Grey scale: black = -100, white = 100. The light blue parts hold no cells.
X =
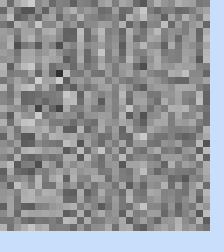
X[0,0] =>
35
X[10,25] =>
31
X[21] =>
[17, 26, -7, 38, 44, 36, 19, 27, 23, -30, -9, 47, -15, 22, 54, -3, 24, -18, 36, -5, -12, 19, 33, -6, 0, -15, 16, 23, -26, 46]
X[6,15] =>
6
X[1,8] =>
-1
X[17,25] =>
23
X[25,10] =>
38
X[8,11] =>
34
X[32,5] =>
31
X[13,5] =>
-13
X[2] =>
[17, 47, -25, -15, 7, -20, 22, 29, -18, 14, 1, 39, 6, 2, -8, -2, 6, -20, 40, 20, 46, 14, 10, -24, 29, 0, 38, 15, -6, 41]
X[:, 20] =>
[-32, 55, 46, -24, -9, -4, 42, 2, -11, -39, 24, 8, -27, 21, 29, 19, -36, -25, -6, 58, 22, -12, 9, 35, 48, 3, -19, -10, -3, 53, 3, 25, -26]
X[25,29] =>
26
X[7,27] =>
22
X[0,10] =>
-25
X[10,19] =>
4
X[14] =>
[6, -3, 35, -20, -17, -4, -19, -4, -2, 42, 46, -15, 27, 17, -29, 19, 2, 34, -18, 26, 29, 4, -14, 34, 12, 27, 1, -7, 49, -22]
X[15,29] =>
-10
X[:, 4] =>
[60, -33, 7, 7, 27, 40, 4, 31, 33, 56, 28, -1, 52, -17, -17, 20, 11, 55, 36, -32, -22, 44, -23, 0, -31, -5, 4, 41, 40, -27, 28, -20, 53]
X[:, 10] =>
[-25, 38, 1, 18, -25, -20, 3, -12, -14, -17, -3, 15, -27, 42, 46, -1, 11, -15, -27, 32, 37, -9, 34, 10, 33, 38, 21, -26, -16, 39, -15, 41, -18]
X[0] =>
[35, -15, 29, 44, 60, 6, 20, -16, 1, -1, -25, 2, -2, -15, 22, 31, -1, 30, 22, -16, -32, 10, 37, 17, 9, 37, 28, 25, -6, -2]
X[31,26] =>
10
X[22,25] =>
23
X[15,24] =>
38
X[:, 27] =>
[25, -2, 15, 18, 25, 25, 11, 22, 15, 26, 7, 11, 30, 2, -7, 10, 9, 31, 7, -15, -9, 23, -6, 17, -10, 6, 17, 25, 26, -6, 20, -4, 24]
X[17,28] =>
-2
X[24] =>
[-25, 32, -16, -22, -31, 5, -2, 16, 28, 14, 33, 15, 23, 25, -6, -3, 21, -2, -9, 22, 48, 5, -19, -3, 6, -4, -5, -10, 14, 33]
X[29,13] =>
3
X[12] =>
[44, -7, 32, 44, 52, 7, 34, 2, -27, -4, -27, 10, -9, 3, 24, 27, 3, 30, 14, -12, -27, 16, 24, 23, 13, 33, 33, 30, -1, -14]
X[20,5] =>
7
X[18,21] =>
31
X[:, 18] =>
[22, -13, 40, -21, 37, 31, 27, 30, 42, 22, 29, -8, 14, -10, -18, 53, -29, 22, 35, -19, -16, 36, -11, 28, -9, -4, -28, 34, 41, -12, 35, -26, 34]
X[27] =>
[16, 20, 2, 35, 41, 17, 38, 35, 15, -24, -26, 35, -24, -5, 33, 4, 7, -16, 34, -5, -10, 32, 27, 2, 5, -5, -10, 25, -10, 42]
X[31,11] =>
-18
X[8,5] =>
20

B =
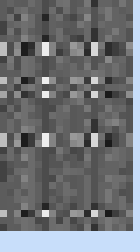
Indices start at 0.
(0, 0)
-28
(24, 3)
-13
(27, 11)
-29
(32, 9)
-15
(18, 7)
-33
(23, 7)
-33
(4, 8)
-14
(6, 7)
3
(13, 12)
-54
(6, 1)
-38
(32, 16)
-22
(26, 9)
-15
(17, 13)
-61
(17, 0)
-28
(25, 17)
-14
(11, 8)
-33
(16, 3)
-13
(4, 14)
-26
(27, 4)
-16
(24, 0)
-48
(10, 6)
-40
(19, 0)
49
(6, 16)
-52
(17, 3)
-13
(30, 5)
-8
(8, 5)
-31
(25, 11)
-29
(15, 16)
-22
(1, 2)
-18
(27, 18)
-35
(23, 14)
-26
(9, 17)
-23
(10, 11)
-19
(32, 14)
-26
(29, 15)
-22
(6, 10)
20
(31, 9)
-15
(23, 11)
-29
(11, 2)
2

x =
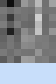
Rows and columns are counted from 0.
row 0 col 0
-38
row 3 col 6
-16
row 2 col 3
-9
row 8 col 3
23
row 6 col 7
-9
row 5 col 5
-3
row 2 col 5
62
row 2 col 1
-55
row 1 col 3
-9
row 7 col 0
-4
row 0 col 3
19
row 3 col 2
-2
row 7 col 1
-14
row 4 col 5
53
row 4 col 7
17
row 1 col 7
-8
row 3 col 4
-19
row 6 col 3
8
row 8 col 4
21
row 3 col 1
-27
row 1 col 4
-11
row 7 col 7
-7
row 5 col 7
-12

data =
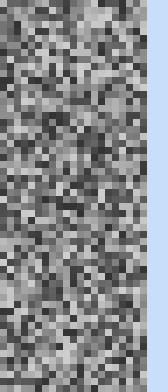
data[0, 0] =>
47
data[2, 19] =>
15
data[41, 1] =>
56
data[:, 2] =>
[-21, 35, 27, -61, -56, -28, 8, -25, -30, 31, 35, 15, -23, -19, -17, -24, 26, 43, 59, 20, -53, 8, 45, 33, 23, -15, -31, -8, -28, 24, -50, -26, -47, 12, 33, -47, -11, -34, -10, 22, -3, 11, 21, -50, 49, 46, 34, 14, -45, -19, -19, -4, 27, -25, -24, 52]
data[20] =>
[-23, 46, -53, -42, -56, -4, -14, -5, 33, 3, -14, -58, -28, -21, -45, 40, -19, -32, 38, 26, -19]
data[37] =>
[61, -43, -34, 14, 29, 51, -54, 18, 35, -35, -6, 7, -10, -33, -2, -30, 0, -50, 42, 12, 43]
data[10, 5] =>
47
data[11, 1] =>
-58
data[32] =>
[-38, 12, -47, -17, 17, -5, -4, -30, 10, -20, -50, -11, -11, 41, 10, -60, -15, 27, -7, 55, 40]
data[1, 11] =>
10
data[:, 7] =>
[-24, 56, -38, 28, 27, 60, -5, -52, 44, -43, -49, -19, -31, -17, 27, 38, -60, 3, -56, -54, -5, 30, -26, -11, -5, -36, -44, 17, -33, 23, 16, 36, -30, 31, -23, -1, 14, 18, 40, -53, -16, -25, -26, 29, -26, -16, 51, 3, 13, -19, 9, 47, 39, -49, 18, 49]
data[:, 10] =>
[-15, 8, 13, -17, 6, -32, -29, 49, -53, 28, 0, -59, 3, -20, -41, 6, 1, 39, -48, 26, -14, 34, 59, 28, 46, -4, -56, 57, -16, -59, 17, 40, -50, 53, -27, 57, -27, -6, -50, -53, -57, 7, 21, 57, 58, -55, 52, -59, -36, 57, 25, 43, -10, 36, -53, 6]
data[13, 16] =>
-10
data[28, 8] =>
-50
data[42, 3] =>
16
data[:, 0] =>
[47, -44, 10, -9, -9, 15, -16, -59, -14, -21, 18, -59, -56, 16, 2, 10, 11, -49, -34, 40, -23, 2, -52, 28, -16, -2, -29, -55, 61, -41, -39, -25, -38, -7, 47, 38, -43, 61, -43, -2, 41, 44, 27, 48, -59, -21, -45, 29, 5, -12, 52, -11, 14, 45, -41, 27]
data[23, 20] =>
-54
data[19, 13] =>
-27
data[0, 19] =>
-17
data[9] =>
[-21, -55, 31, 38, 60, 18, 51, -43, 61, -12, 28, 61, 55, -38, 6, 29, -55, 30, 62, -53, -27]
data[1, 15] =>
52
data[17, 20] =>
-33
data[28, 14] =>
59
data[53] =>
[45, 58, -25, 33, 37, 49, -9, -49, 38, 3, 36, -57, 42, -30, 13, -39, -24, -2, 14, -53, 56]
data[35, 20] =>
-35
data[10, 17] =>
14
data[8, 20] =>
11
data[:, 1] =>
[-22, 6, -20, -17, -26, -19, 9, -25, 60, -55, -39, -58, 45, -52, 18, 50, 11, -23, 27, -18, 46, -17, -8, 22, 57, -54, 40, 0, -20, 19, -34, 20, 12, -19, 35, 37, 60, -43, 62, -54, 15, 56, 55, 59, -56, 40, -28, -46, -38, 38, 44, -58, -30, 58, -45, 13]
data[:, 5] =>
[23, -47, -14, 9, -52, 47, -43, 57, -21, 18, 47, -60, 7, 34, 14, 6, 6, -18, 31, -41, -4, 52, 2, -45, 53, -41, -15, -15, -29, -26, -29, 50, -5, -52, -58, 24, -25, 51, 58, -37, 0, 12, -16, -9, 13, 35, -45, 52, -25, 3, 31, -10, 27, 49, -44, -58]
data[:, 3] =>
[-30, 6, 30, 47, 17, 16, -54, 29, -25, 38, -32, 55, 9, 42, 61, 14, -44, -17, 51, -19, -42, -50, -25, 12, 56, -48, -21, 32, 54, -1, 59, 43, -17, -18, 22, 12, -48, 14, 33, 49, 28, 29, 16, 31, 60, -30, -53, -50, 10, -55, 3, -57, -20, 33, -30, 18]
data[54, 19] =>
-9
